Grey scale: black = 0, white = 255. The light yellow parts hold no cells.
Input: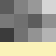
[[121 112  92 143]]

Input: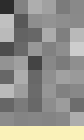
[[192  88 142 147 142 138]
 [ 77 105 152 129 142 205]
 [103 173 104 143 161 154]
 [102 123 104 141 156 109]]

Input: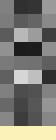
[[124  91 101 137]
 [145  27  29 143]
 [ 96 214 191  45]
 [104  68  87 149]]

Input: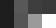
[[ 30  85 154 252]]

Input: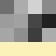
[[156 161  70  32]]

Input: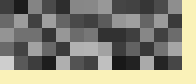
[[105 156  65 159 101  73  64  91 150 159 101 155  58]
 [106  67 162 104  58 178 180 162  62  98  56 115 166]]

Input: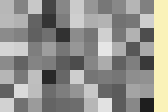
[[185 178  99  52 125 207 174 179 114 119 206]
 [213 208 126 158 118 151 125 230 174  87 170]
 [182 121 191  41 103 206 117 123 118 142 145]
 [210 113 155 100 106 109 182 226  92 136  30]]

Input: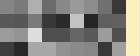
[[ 88  86 122  56  42 195  37  95  97]
 [ 60  40 167 167 145 138 135  55 159]]
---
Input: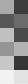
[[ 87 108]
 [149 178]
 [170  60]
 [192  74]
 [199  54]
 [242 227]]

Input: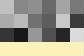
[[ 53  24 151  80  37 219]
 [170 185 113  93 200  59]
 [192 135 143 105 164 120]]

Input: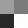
[[ 41 253]
 [158 123]]

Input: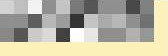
[[136  86 202 217  65 254 230 143 143 177 150]
 [143 143  94 183 156  52 196 170 183 143 113]
 [210 190 242 143 196 121  86 143 143  73 129]]

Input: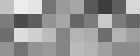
[[110 221 207 187 132 179 172 110 179 160]
 [124  75  94 147 166 102 124 201 124 102]
 [147 116 147 154 132 187 179 160 140 140]
 [194 236 229 116 154 166  88  61  94 215]]

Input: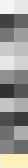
[[ 50  85]
 [ 66  98]
 [ 78  58]
 [111 173]
 [117 157]
 [131 105]
 [143 124]
 [196 173]
 [202 189]
 [231 210]
 [245 231]]

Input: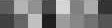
[[ 66 100 191  31 157 135 114  85]
 [ 93 179 143  73 213 128 171  52]]
